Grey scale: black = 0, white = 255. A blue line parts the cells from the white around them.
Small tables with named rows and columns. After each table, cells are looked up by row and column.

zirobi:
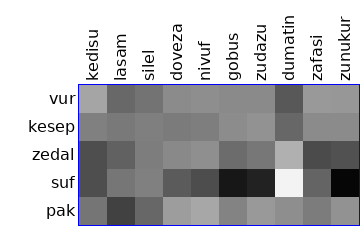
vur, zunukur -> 151
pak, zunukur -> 146
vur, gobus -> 138
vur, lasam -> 104
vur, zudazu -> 138
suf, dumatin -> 243
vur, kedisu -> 165
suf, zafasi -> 100
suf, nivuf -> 77
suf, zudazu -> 34
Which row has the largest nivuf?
pak

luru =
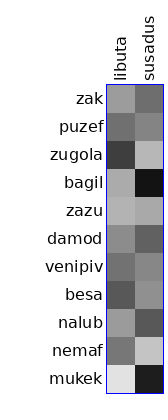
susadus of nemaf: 196
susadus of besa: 144
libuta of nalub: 155
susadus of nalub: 88
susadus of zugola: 183
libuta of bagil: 171
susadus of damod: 97
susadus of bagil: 19
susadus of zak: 110
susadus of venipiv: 135
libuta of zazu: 179
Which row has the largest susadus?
nemaf

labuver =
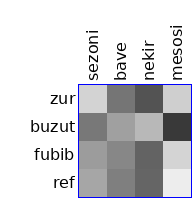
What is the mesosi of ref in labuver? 237
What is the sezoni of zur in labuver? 211
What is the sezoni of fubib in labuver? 156
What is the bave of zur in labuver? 117
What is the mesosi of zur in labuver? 207
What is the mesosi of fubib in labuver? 212
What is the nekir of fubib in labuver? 99
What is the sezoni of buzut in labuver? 120
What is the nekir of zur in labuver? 83
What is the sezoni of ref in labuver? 166
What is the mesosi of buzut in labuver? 57
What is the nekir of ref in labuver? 101
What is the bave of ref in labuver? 127

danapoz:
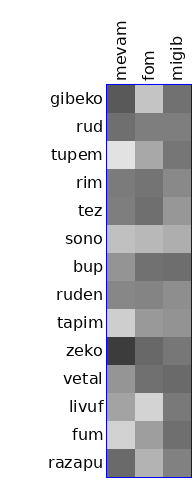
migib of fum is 111
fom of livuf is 211
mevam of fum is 210
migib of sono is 174
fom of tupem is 168
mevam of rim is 123

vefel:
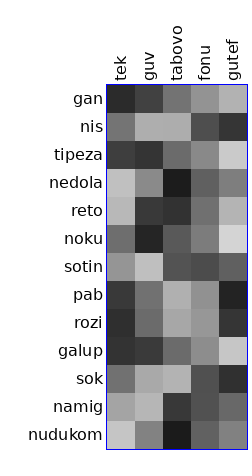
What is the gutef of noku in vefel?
212
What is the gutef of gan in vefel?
178
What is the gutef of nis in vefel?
53
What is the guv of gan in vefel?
65
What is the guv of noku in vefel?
37
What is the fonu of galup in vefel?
141
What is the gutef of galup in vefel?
198
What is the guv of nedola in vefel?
138
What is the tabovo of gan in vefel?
115
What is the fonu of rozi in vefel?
151
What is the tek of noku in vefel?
110
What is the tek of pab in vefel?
57
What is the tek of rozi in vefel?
47
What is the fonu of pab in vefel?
145
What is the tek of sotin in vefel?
149
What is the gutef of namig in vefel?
104

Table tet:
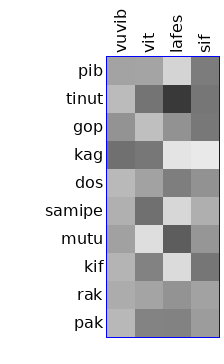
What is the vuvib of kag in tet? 112
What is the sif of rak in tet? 162
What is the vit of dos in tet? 162
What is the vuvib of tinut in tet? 187
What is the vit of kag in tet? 119
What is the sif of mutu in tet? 150
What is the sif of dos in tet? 146
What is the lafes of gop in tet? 146
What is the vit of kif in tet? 130
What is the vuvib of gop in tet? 147
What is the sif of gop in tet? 120
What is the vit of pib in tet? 164
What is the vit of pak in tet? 131

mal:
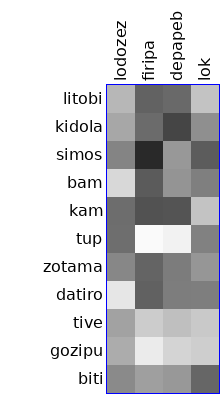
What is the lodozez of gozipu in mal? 172
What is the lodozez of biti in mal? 138
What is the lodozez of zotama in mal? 135
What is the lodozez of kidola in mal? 167
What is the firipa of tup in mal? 250
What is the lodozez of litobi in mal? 183
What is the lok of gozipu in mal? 206
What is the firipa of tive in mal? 204
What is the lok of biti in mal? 102
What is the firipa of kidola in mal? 107
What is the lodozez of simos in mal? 132
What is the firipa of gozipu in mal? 235
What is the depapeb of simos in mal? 152
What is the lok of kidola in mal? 143
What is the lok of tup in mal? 129
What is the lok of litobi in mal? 195
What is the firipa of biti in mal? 159
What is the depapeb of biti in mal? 152
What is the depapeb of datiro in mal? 125
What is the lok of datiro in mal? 126
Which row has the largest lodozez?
datiro

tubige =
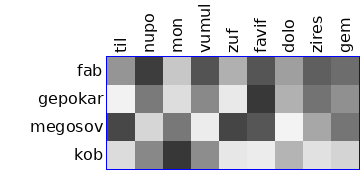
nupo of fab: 61
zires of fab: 95
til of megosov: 71
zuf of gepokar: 233
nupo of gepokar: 122
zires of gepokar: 115
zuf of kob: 231
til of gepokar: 242
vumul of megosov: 236
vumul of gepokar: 137
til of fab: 149
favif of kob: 236
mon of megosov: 120
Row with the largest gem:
kob

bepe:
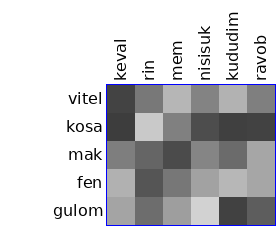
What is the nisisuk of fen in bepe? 162
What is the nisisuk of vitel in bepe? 131
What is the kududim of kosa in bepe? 64
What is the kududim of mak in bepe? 107
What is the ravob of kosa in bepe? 66
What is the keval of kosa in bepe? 61
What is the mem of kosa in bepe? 128
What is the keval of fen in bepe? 177
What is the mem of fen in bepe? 119
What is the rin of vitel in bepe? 120
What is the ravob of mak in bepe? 166
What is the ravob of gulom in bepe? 93
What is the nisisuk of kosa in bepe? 77
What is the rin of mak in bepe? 101
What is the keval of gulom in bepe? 164
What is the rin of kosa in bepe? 201
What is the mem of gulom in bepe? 158

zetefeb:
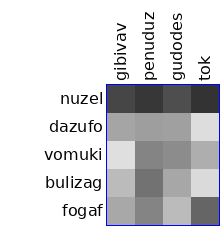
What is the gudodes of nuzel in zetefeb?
78
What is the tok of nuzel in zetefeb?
51
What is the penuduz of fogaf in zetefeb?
132
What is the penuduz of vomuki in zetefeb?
132
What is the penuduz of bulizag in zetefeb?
114
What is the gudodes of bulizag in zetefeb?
167
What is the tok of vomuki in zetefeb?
174

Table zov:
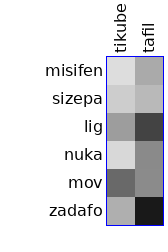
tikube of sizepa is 205
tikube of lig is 157
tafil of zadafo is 25
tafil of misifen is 170
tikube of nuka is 216
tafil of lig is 67
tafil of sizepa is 185
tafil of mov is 139
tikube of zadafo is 175
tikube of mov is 105
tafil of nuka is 138
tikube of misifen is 221
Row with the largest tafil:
sizepa

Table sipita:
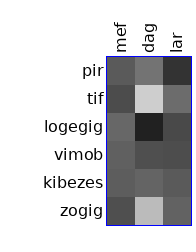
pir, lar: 51
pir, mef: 90
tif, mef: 76
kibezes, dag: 100
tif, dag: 206
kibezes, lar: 90
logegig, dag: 33
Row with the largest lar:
tif

